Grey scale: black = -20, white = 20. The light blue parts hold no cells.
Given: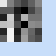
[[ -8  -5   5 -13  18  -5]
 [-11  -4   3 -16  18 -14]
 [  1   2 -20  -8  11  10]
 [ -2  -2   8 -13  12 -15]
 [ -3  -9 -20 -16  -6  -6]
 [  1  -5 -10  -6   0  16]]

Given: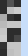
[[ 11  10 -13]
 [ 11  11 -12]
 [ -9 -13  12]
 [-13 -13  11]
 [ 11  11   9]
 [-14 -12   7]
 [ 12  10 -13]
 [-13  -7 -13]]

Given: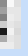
[[ 15  17  17]
 [ 15  16   7]
 [ 14  18 -16]
 [ 15  16  12]
 [ 16  17   0]
 [ 16  16   5]
 [ 15  19   2]]

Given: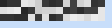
[[ 16  17  14  16  17  14 -11 -13  15 -11  15 -13 -13 -12 -12]
 [ 16 -10 -10 -13 -10 -12  15  13  13  12 -11 -14  17  16  15]
 [-11 -12  15  13 -10  13 -12 -13 -11  12  15  16 -12 -12 -14]]

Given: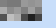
[[ -9 -15  -8   7  10  -7]
 [  0   5   0   4   2   7]
 [  4   3   4  -1  -1   0]]

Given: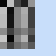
[[ -6   0  -3 -10   2]
 [-11   8   1 -19  11]
 [ -6   0  -3 -10   2]
 [-10   6   1 -17   9]
 [-10   6   1 -17   9]
 [-10   7   1 -18  10]
 [  3 -15  -9  10 -19]]

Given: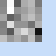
[[ -4  10   3   7   4  10]
 [-17   8  14   9  -6   1]
 [  8  -2   3   3  15   0]
 [  5  10   7  -1  -5   6]
 [  3   8   5   3  20   2]
 [ -1   9   7  -6  19   1]]

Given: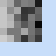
[[-11  -3 -12  -1   9  12]
 [ -7  -2   6  -1  -1   8]
 [-19  -2  -6   0   9  11]
 [ -5  -1 -11  -4   8  11]
 [ -4 -11 -12   6   2  11]
 [-16  -1   0  -4   6   9]]

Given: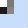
[[  1 -16]
 [ -1  20]]
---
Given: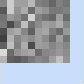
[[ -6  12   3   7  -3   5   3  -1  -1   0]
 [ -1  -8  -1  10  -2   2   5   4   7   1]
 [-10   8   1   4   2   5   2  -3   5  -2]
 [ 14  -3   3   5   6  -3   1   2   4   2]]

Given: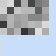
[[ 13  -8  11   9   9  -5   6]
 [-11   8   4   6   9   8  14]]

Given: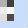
[[17 19]]

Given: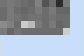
[[-3 -1 -3 -4 -3 -1 -3 -1 -4 -4]
 [ 2  0 -3 12  9 -1 -3 -1 -4 -3]]

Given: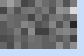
[[ -9  -1  -7  -2  -1  -4  -1  -7   3   2  14]
 [ -6  -3  -4   1  -1  -7  -5   1  -7  -1 -14]
 [ -8  -7  -3  -5  -2  -3  -5  -3  -6  -3 -10]]

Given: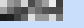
[[  5  -3  -8 -10   1  -3  -7  -8  -8]]
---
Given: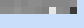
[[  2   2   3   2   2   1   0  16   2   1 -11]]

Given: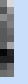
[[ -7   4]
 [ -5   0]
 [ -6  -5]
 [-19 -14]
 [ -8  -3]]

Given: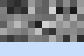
[[  0 -14 -10 -13   9  -4  -5  13 -16  -4 -16   6]
 [ -5   3   9   3  -6 -15  13   9   3   6   1   4]
 [ -7 -11  -7  -8   0  -1  -2   7   0 -12   3 -13]]

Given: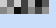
[[  1   6 -18 -10   1  -9   3]]

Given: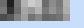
[[ -1 -12  -3   6   4   8  -1   3   0   7]]

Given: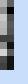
[[  2 -20]
 [  9  -6]
 [-10 -10]
 [ 13  -6]
 [-10 -17]]

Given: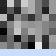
[[-15  -6 -14   4   7  -1 -15   4]
 [-10   1   9   4   3   4   1  -1]
 [-11  -3 -17  -2 -11   5 -13   5]]

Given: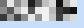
[[  2  -6  10  17  -7  17  18   9 -11 -14 -17]]

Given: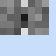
[[ -4   1  -5  -3   0  -2  -7]
 [ -1  -1  -5 -10  -2  -4  -4]]
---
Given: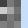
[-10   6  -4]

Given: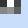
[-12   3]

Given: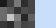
[-16  -6   0  -9]

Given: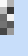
[ 19 -11]

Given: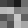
[-9 10 11  6]

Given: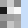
[ 6 16  6]

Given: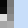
[-19   0]

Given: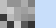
[10 12  6 -6]
